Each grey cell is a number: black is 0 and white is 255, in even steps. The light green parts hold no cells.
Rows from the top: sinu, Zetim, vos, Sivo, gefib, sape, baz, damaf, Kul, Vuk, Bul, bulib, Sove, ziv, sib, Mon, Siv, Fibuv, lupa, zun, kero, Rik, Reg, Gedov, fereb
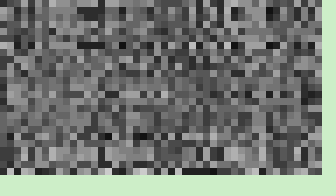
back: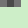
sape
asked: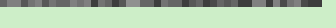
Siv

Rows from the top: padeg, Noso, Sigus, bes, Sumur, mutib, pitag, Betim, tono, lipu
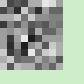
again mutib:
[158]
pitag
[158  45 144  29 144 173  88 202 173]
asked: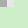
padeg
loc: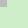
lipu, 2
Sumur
[158 144 173 158  72 173 102 102 144]
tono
[173 202 102 117 117 173 129 158  88]

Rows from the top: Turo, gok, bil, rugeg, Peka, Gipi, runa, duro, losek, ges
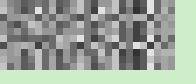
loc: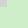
Gipi, 16
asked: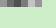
bil
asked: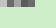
ges
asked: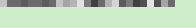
Gipi
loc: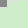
Turo, 1

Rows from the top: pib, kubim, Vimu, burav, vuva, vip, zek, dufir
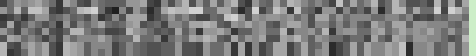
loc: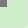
vuva, 12
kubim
[150 108 181  96 193 193 165  69  55  81 108 181 193 209 108  55  31 135
  69 150 108  43  81 165 193 181 181 209 209 108 108 165 165 108  43  81
 209  69 108 193 165  55 193 108  96  55 150 150  69 135  81 108  69 150
  43 108 181 181  96 165 108 108 209  69 209 181 135]
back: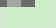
kubim

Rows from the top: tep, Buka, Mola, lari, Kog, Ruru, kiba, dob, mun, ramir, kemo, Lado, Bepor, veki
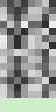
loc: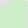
kiba, 0
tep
[130  74 117  60 130 156 197  60]

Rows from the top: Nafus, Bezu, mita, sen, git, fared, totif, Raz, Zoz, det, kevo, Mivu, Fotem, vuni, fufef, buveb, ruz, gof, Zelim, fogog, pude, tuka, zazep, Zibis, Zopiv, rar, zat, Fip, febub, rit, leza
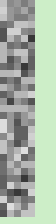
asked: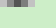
pude
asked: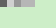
zat
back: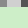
git
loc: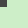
fufef, 1
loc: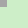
Bezu, 3
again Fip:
[84]
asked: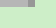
buveb

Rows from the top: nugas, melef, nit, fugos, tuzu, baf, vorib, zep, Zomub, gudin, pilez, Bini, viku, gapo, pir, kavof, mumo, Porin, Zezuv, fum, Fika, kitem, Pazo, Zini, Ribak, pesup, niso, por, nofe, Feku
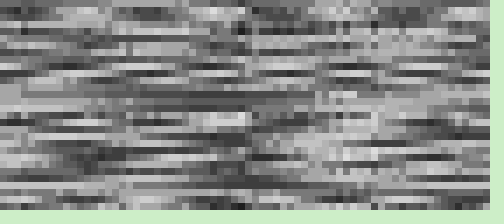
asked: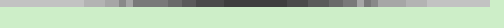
niso
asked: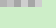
Feku
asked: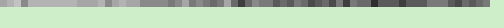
fugos
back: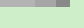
gapo
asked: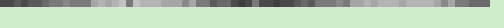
zep
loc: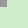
melef, 51

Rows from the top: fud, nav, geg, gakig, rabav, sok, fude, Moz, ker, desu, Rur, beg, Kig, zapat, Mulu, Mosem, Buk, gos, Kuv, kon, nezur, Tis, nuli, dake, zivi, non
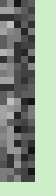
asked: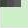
geg
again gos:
[94]
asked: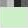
gakig
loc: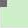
ker, 1

